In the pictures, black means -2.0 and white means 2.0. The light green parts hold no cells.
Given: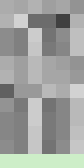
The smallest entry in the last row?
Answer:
-0.2
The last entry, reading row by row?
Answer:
1.1
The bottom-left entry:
0.2
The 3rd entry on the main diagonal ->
1.2
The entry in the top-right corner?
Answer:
0.3
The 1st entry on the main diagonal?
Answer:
0.7
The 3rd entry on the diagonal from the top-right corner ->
-0.2
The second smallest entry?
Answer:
-0.5
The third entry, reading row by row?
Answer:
0.8
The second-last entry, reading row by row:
0.2
